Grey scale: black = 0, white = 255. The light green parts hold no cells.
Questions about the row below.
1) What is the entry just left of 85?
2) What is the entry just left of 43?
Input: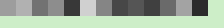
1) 71
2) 163

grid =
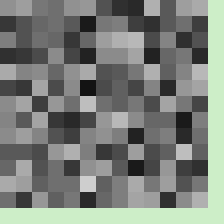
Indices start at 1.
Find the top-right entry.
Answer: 170
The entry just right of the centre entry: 96
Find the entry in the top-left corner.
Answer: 145
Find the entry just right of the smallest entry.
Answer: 75
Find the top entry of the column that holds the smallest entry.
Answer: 151
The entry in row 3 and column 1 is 126
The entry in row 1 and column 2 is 158
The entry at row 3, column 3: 111
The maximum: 206
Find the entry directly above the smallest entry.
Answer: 170
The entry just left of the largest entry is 111
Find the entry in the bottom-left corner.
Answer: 111
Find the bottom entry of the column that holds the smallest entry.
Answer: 41
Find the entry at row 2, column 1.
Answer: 55
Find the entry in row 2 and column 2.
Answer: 82
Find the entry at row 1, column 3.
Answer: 119
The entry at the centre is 111
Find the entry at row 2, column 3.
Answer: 103
